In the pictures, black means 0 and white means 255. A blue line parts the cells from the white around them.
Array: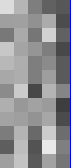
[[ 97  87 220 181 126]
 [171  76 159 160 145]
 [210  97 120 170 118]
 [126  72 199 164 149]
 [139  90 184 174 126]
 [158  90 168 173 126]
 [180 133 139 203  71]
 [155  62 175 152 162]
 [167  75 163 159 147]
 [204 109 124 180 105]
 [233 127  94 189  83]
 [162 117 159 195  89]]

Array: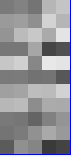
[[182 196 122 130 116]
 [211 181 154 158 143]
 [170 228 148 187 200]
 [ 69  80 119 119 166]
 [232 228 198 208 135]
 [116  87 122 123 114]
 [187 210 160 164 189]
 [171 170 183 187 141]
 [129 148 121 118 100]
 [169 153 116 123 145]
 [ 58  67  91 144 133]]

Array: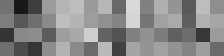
[[189 142 114  24  62 155 182 189 154 183 104 217 129 175 148  89]
 [176 166 125  88 111 138 189 179 157 144 132 213 117 161 170  94]
 [ 55 155  52 136 141  91 158 169 207  98  83 128 146 124  96 108]
 [157 106 111  75  53 141 178 138 106 186  65 165 148 161 146 132]]

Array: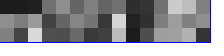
[[189 128  28  29  32 113 142 101 128 100 113  46  52 113 203]
 [128 143 142 125 154  66 101 134 116  55 213  34  48 125 157]
 [177  52 129  69 217  79  78 105  57  64 187  28  78 158 159]]

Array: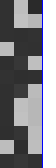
[[190  42  49]
 [194 183  49]
 [ 48  50  49]
 [ 50  49 188]
 [ 55 191  47]
 [ 47  48  50]
 [ 58 187  48]
 [191 183  48]
 [193 183  48]
 [ 53 188  47]
 [ 46 190 189]
 [ 55  49  50]]

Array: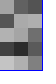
[[ 97  83 164]
 [170 175  85]
 [165 111 178]
 [ 44  90  65]
 [176 128 196]]

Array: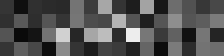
[[ 55  72  53  15  48  43  41 116  60 167  52  29 163  23 109  81]
 [ 93 123  48  89  46  85  53 118  77  72 180  84  31  85 142  85]
 [118  36  84  10  20 115 209  38 166 189  43 237 119  58  97  17]
 [115 109  53  95  72  13 138  52  28  67  59  32 101  12 123  44]]
